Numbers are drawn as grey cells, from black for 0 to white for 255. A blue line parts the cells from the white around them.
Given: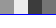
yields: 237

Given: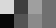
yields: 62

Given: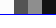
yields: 84

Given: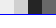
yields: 208

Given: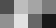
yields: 189

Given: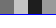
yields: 197

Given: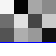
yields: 3

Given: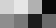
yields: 230
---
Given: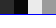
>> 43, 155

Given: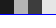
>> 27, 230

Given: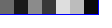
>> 106, 10

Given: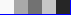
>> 249, 38

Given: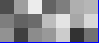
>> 77, 113

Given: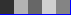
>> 48, 132

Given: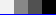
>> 242, 2

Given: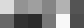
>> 219, 77

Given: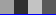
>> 160, 89

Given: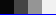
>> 7, 241
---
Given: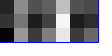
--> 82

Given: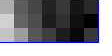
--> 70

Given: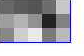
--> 84

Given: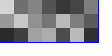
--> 132

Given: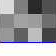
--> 41

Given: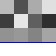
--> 171

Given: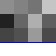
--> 116

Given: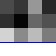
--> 151
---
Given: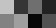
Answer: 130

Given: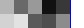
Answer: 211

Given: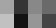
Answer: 193

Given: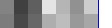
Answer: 124

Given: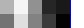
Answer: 115

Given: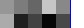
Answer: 171

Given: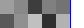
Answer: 89

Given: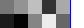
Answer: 28

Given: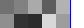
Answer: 143

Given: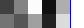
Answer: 116
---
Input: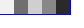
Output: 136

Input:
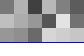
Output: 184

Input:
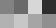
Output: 45

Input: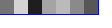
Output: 164

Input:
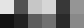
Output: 214

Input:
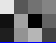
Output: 132
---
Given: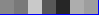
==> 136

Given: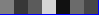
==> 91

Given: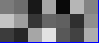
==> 109

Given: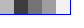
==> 158

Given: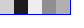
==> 176

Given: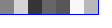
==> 131

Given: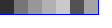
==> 151

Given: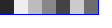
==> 135

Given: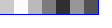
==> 150
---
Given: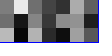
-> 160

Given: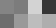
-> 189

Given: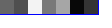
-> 8

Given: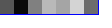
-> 212

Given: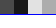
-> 226

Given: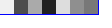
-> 143

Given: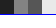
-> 86

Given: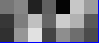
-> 110

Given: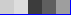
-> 95

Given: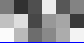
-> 172
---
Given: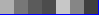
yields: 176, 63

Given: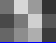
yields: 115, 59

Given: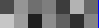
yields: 75, 133

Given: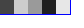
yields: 68, 231

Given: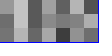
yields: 152, 110

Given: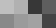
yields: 191, 68
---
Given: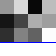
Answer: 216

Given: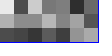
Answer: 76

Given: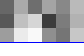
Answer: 170

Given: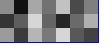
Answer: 17

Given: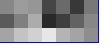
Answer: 156

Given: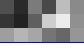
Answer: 41
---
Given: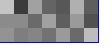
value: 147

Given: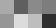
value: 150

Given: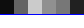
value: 13

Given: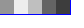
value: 149

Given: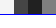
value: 244

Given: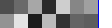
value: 147
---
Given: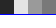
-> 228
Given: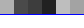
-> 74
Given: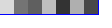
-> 116
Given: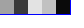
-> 57
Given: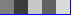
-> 59
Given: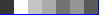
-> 254
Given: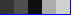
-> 79
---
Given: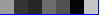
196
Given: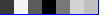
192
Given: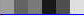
223
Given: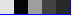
40
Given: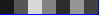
65
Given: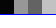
194
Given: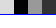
51
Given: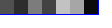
11
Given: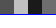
110
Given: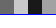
162
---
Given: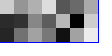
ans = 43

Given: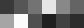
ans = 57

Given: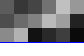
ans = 77

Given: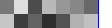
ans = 120

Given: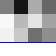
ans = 248

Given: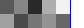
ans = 89

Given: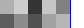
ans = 176

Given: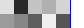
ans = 224
